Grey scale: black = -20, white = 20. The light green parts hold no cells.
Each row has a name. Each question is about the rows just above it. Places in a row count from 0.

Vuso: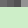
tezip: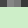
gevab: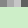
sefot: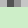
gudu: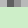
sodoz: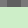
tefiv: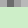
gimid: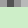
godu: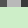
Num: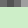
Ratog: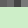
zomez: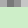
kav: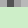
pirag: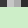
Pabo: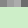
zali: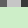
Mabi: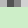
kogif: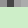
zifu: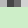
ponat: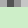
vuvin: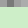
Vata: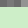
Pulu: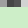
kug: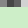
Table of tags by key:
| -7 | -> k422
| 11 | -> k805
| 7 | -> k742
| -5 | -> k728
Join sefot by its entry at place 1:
k422
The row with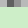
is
gudu
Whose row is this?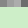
Pabo
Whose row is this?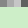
gevab
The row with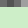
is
Num

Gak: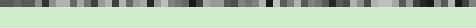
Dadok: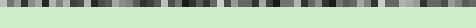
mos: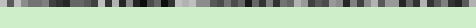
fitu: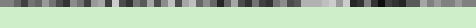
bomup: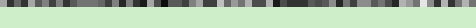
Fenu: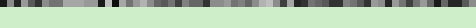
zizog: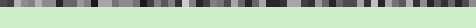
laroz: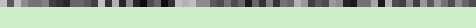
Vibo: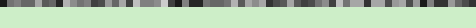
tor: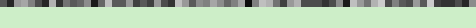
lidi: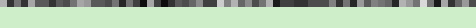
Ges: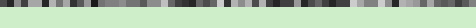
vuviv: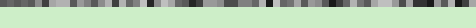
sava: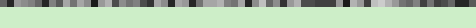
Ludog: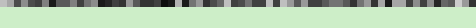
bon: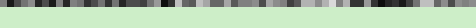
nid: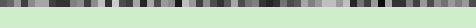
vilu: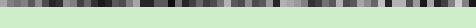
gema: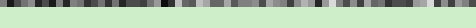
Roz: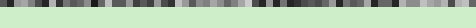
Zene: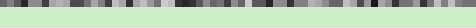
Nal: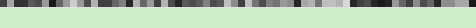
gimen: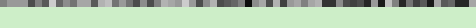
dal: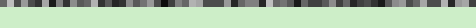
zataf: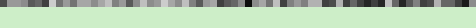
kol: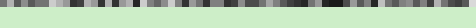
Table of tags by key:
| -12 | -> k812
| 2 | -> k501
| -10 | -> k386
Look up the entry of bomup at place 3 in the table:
k812
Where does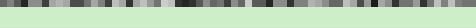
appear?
Zene
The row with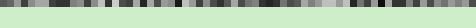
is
nid
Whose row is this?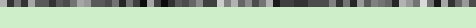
lidi
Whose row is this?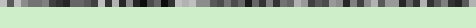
mos

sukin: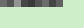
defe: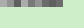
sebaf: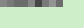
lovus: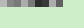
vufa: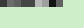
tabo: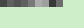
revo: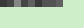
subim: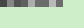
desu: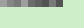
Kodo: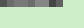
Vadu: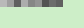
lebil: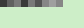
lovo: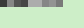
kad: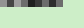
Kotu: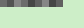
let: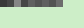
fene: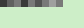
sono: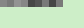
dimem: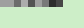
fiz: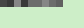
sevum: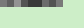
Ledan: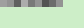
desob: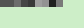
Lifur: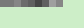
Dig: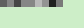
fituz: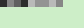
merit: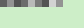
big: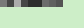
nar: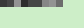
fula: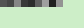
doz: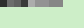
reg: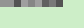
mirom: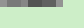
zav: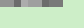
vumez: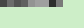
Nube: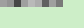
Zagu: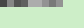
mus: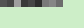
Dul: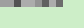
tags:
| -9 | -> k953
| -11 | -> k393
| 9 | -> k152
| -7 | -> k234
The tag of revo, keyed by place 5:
k393
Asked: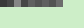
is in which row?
let
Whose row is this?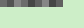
Kotu
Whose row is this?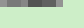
mirom
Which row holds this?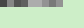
Zagu
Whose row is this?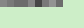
sebaf

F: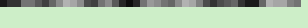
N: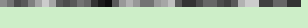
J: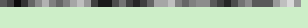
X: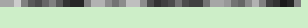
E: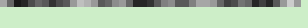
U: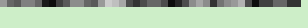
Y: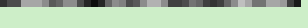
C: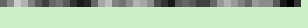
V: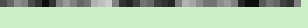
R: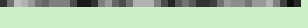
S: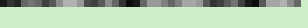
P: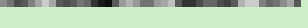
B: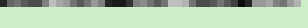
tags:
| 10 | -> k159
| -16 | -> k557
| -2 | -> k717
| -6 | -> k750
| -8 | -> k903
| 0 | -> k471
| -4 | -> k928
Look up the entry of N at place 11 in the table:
k717
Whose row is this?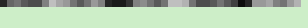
B
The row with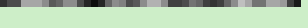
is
Y
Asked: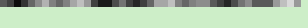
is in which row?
J

